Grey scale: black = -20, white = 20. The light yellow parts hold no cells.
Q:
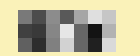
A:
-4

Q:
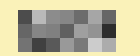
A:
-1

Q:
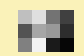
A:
18

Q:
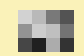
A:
-15

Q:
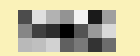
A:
-1

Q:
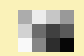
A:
1

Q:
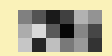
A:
-1

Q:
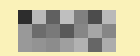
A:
8
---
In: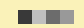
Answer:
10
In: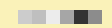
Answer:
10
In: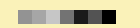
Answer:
6
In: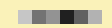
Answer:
-2
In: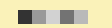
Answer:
4
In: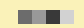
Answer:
4
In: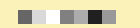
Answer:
14
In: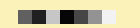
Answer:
-15
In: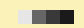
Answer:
-4
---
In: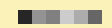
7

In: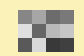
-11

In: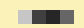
-14

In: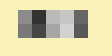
13

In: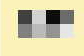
3

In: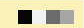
-3
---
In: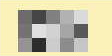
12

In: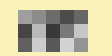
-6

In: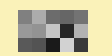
-16

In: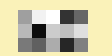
7

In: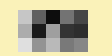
9

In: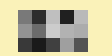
-10
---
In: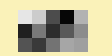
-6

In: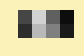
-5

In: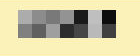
10

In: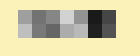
-16

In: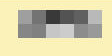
-5

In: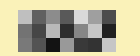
11

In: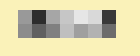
14
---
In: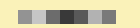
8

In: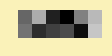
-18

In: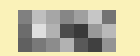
-10

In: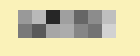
-2

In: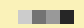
4

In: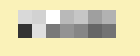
-4

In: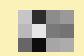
6

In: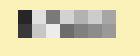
2
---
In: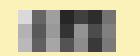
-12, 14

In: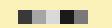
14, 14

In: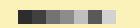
2, 13

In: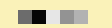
16, 16

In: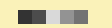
14, 14

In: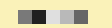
15, 15
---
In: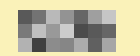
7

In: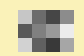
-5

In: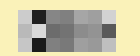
5

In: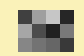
-2

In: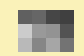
1

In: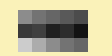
2

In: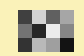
9

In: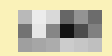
12

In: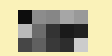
-11

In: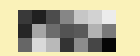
2
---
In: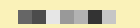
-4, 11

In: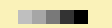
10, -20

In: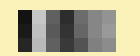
-17, 2

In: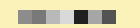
2, -7

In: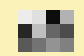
17, 0

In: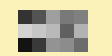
-12, -3

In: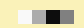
19, 0

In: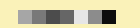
6, -18

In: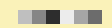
10, -3
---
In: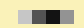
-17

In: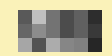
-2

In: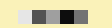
5

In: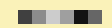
12

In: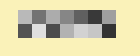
7

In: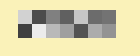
0

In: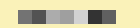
7

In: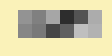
6

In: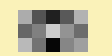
-15
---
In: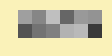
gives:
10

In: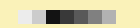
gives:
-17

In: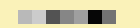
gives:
-7

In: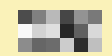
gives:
9

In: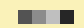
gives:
10

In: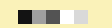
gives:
-7
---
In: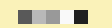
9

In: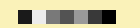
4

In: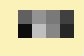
3

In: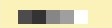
5

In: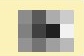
12

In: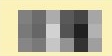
11

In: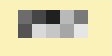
14

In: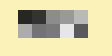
9

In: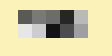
12

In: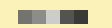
2
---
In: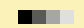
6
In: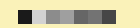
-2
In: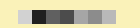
2
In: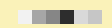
14
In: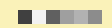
8
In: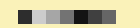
-10
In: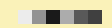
-6
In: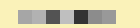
2
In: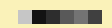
-2
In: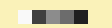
-3
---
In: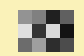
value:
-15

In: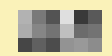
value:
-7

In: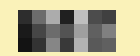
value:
7

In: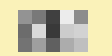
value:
-10

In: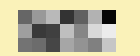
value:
9

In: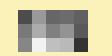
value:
-4

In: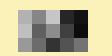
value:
11

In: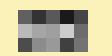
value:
-6
